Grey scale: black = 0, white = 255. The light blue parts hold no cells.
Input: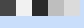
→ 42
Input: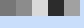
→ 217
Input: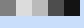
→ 186
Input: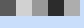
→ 153
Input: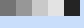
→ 201
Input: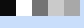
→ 116
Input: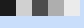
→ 77
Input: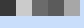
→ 107
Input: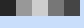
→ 205
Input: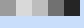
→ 189
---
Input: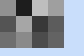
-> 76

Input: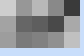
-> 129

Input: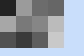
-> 94

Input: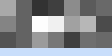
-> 155

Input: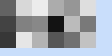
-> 179

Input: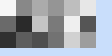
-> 78

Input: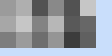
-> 110

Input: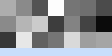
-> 97
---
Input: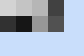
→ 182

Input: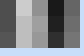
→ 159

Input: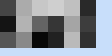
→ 100

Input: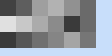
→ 171

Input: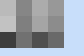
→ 165

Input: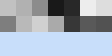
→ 140

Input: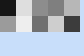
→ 141

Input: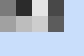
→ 228

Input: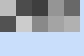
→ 62
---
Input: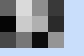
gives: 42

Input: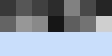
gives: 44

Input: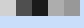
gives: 152

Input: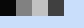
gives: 129

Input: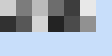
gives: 61

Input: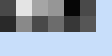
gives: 55

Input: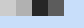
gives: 177

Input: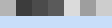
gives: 90

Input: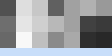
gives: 58
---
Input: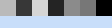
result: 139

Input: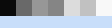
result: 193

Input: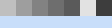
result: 158

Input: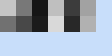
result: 191

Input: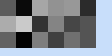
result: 166

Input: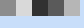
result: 140

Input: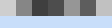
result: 150

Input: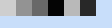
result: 147

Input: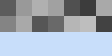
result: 176
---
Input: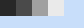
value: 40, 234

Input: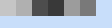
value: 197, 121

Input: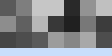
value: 89, 77

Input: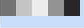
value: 115, 39

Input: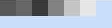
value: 87, 231

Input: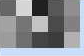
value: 103, 176

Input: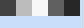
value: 67, 38

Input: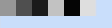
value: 151, 222

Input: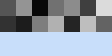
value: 85, 99

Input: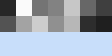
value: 39, 31
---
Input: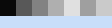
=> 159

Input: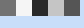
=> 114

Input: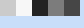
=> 124

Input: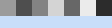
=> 131

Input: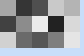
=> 140

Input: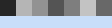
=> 126
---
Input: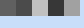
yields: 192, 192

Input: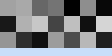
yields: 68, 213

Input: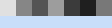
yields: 157, 224

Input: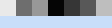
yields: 5, 233

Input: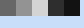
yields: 212, 212

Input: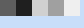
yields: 208, 239

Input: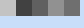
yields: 96, 195
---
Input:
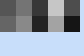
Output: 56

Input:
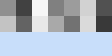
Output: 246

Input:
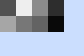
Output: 140

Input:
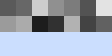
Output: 204

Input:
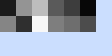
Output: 188

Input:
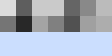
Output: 203
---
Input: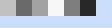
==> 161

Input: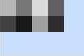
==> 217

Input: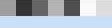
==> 100

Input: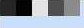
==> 226

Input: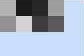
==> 40

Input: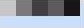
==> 64

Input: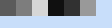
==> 214

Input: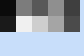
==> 88

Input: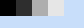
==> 174
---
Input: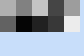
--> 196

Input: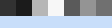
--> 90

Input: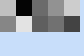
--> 107

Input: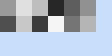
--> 39

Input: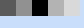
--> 1

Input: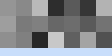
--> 89

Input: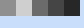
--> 106
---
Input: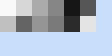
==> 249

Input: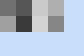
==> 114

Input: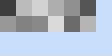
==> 61

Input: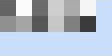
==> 100

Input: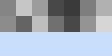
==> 133

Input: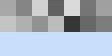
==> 168

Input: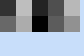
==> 50
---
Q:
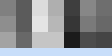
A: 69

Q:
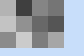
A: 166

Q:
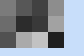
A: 31

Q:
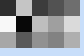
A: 175

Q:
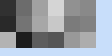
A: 173

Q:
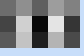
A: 74

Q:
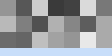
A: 170

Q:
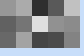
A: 131
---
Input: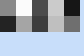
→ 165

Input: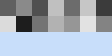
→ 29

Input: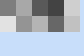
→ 148

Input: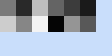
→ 135

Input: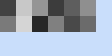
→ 213

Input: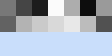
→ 180

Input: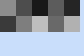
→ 126

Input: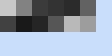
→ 25
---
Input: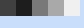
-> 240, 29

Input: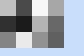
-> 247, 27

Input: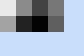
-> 233, 3

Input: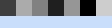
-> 205, 0

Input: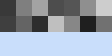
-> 205, 31

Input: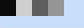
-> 207, 11

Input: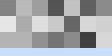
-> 230, 64
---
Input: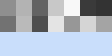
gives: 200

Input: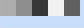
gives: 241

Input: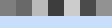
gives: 61

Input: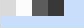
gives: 56

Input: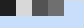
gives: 111

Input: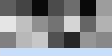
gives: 75

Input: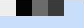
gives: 58

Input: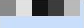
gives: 60
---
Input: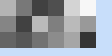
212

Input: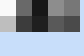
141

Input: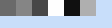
16

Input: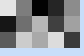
37

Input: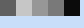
121

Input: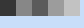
156

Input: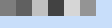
214

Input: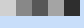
164
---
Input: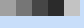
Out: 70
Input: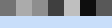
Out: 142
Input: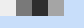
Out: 46
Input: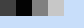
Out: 128
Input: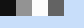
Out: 252
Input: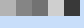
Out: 114
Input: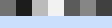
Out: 187
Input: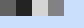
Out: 212
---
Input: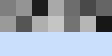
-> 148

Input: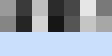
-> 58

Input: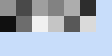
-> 74

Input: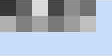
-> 100

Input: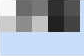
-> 106

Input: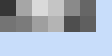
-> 165

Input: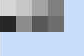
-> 198
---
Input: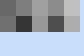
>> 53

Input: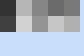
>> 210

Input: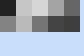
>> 186

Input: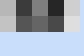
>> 85

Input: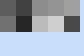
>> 38

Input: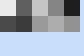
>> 59

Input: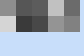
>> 58

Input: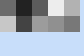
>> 67

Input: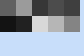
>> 33
